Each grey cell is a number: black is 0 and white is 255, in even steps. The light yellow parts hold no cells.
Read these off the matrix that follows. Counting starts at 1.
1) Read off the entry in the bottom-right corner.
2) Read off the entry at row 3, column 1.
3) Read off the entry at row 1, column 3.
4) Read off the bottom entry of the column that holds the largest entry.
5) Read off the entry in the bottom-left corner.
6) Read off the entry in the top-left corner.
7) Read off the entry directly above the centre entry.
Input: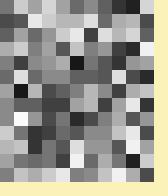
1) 75
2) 96
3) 162
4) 195
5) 127
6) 117
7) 96

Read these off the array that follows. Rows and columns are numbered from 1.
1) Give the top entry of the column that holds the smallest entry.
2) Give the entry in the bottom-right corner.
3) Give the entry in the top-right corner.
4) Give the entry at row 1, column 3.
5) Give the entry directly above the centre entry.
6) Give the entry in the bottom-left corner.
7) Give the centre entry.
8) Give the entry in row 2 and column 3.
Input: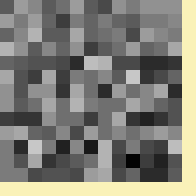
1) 123
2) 91
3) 145
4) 135
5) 111
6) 123
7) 111
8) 156

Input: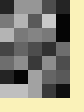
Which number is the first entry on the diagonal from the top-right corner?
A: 36
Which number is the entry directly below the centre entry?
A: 57
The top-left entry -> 36
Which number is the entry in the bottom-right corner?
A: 15
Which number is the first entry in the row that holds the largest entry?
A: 121
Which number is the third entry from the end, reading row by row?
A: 162
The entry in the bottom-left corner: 191

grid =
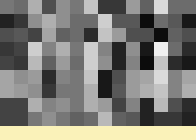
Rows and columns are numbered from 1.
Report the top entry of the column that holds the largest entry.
218
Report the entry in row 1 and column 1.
119
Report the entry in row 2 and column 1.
34
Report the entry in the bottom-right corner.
34
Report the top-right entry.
108
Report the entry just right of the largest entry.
108
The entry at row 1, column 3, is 175
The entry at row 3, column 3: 67
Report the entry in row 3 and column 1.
79
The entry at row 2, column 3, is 143
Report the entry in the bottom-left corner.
67
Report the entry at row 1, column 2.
108
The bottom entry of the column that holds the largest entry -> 55
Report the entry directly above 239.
12

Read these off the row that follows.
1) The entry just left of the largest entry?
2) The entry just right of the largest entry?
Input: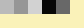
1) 150
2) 7

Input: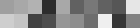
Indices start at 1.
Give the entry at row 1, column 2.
168
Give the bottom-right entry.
129
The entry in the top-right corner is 230
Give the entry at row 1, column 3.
178
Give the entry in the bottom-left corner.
206
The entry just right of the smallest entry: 168

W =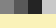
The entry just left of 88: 130
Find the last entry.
201
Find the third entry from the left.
36

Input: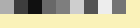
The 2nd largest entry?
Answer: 206
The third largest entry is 174
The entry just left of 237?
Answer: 83

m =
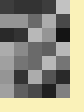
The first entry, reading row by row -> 61
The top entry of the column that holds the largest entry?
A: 194
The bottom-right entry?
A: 128
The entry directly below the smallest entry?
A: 184
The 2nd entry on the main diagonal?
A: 149
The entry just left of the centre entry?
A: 138
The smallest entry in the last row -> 32
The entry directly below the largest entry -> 73
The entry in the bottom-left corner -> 160

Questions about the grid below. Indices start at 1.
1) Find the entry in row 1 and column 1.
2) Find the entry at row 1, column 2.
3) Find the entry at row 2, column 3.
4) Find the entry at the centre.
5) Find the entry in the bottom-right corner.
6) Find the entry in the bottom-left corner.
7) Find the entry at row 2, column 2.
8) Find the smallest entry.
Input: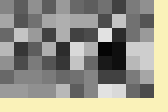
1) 133
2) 93
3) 113
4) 217
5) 75
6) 154
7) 84
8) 4

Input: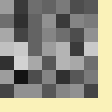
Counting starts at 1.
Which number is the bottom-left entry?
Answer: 68
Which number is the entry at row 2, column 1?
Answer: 110
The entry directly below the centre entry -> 87
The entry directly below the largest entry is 19
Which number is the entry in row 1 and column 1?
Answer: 157
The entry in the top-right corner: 87
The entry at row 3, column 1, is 168
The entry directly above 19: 210
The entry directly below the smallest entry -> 145
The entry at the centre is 157
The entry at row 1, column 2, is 58

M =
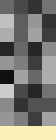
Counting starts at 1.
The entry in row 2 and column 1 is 192
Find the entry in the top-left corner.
104
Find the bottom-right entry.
162
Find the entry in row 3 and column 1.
173
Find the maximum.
204
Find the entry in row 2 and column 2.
94
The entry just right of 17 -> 162
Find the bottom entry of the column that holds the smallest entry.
150

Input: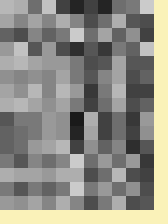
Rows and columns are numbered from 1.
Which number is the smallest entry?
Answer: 26
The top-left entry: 183
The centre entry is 121
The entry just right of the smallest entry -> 174
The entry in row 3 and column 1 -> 98
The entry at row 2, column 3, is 164
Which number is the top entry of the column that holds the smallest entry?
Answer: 36
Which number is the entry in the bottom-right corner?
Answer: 86
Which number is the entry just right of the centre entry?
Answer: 65
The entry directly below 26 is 36
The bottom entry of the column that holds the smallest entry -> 133
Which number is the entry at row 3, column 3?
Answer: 133
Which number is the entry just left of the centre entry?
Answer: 164
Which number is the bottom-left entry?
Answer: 153
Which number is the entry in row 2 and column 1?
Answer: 164
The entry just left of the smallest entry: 144
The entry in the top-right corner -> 203
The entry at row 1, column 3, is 110
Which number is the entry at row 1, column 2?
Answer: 174
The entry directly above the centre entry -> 153
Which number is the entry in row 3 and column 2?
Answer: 77

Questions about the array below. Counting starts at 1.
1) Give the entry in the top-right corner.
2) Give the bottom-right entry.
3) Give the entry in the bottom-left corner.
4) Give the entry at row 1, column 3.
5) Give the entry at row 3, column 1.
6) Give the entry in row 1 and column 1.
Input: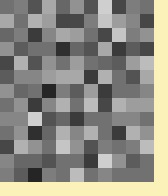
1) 113
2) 113
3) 125
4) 83
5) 103
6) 113
